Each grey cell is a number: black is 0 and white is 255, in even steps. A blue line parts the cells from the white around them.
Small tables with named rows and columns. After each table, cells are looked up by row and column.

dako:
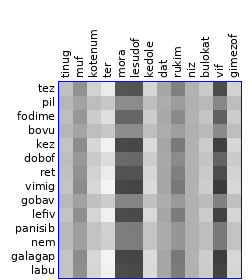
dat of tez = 167
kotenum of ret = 210
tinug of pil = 182
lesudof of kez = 71
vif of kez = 63
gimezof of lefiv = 213
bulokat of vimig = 205
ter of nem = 207

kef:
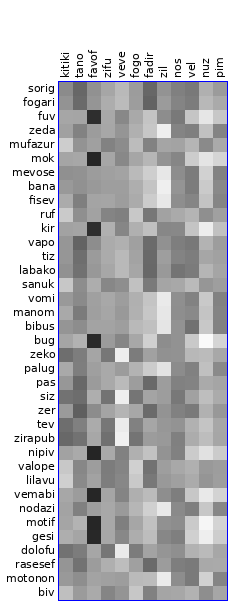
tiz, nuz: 166
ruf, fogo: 200
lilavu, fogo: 201
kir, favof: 46
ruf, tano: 143
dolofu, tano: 124
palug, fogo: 179
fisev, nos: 142
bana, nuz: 202
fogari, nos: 132
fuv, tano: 165
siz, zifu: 115
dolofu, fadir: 163
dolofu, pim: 167
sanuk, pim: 158

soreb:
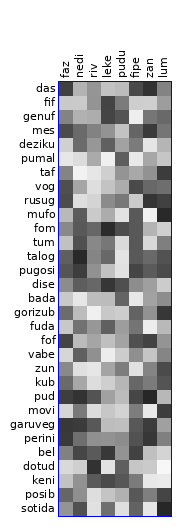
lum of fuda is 185
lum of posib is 69
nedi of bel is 70
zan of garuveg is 60
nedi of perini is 111
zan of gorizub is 146
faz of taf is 132
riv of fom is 103
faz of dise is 140
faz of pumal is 231
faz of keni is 194
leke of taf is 207
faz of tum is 193
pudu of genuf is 84

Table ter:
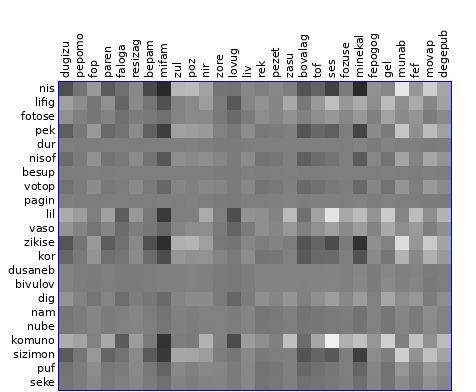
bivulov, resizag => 123
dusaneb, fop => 124
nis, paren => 90
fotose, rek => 141
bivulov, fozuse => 127
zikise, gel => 130
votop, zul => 134
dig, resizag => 125
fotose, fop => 119
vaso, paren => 134
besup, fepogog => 126
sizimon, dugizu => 91
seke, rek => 116
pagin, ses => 128
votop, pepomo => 124
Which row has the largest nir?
komuno

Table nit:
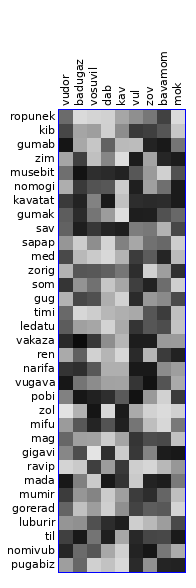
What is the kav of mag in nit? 164
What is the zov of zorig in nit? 209
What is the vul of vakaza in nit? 29
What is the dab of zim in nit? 134
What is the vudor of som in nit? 53
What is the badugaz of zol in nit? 178

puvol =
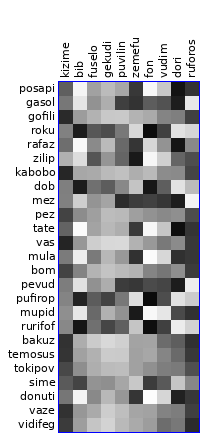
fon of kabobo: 186
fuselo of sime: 147
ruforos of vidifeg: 44
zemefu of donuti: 53
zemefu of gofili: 179
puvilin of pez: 185
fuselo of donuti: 137
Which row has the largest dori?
rurifof

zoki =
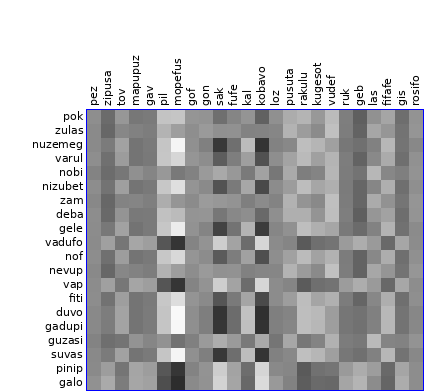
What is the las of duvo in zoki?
128
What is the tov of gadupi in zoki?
163
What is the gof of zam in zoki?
139
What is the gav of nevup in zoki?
125
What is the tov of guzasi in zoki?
116
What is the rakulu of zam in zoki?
148
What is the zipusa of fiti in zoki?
114
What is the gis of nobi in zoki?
127
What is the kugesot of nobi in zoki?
132
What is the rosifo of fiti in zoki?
143
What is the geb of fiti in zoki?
101
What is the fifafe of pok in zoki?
165
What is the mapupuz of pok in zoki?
119
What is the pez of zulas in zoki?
138
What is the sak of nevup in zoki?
145
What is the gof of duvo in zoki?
142
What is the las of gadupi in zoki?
129

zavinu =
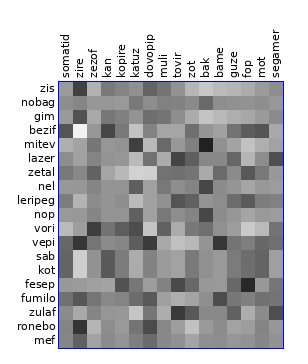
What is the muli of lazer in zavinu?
172
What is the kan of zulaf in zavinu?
150
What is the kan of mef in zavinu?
139
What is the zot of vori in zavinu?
120
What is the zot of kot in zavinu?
122
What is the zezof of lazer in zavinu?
132
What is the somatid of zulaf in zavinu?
139
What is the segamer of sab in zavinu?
159
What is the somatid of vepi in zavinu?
103
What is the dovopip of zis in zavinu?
99
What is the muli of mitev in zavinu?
105
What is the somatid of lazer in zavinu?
141
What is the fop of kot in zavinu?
110
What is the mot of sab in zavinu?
100
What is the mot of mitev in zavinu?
174
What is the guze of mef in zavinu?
150
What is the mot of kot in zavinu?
100
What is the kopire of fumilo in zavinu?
132
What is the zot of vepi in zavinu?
184
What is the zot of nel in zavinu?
132

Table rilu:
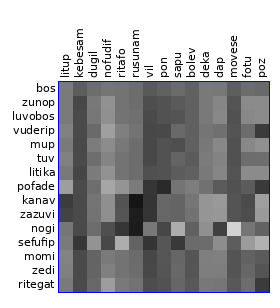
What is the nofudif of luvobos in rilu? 144
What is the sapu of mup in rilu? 79
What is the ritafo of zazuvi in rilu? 85
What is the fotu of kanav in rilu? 75
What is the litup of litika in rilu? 121
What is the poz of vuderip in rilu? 59
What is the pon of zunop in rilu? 82
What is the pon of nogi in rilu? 71
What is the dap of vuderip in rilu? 112
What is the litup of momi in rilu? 131
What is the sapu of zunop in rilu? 90
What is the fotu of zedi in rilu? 102
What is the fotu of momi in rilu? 98
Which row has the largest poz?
sefufip

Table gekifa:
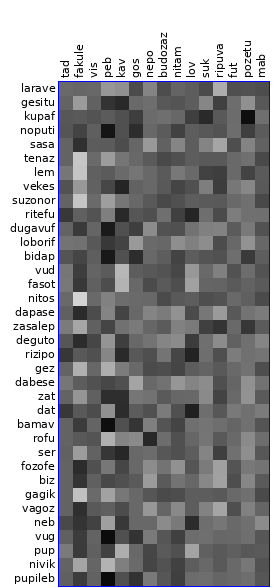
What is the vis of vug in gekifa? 99
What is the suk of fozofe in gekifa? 123
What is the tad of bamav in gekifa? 99
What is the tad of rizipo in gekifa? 55
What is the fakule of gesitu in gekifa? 155
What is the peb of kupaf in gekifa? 91
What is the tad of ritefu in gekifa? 56
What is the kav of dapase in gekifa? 68
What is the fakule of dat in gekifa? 89
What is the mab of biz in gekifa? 90
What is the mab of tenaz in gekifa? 73
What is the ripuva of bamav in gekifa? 110

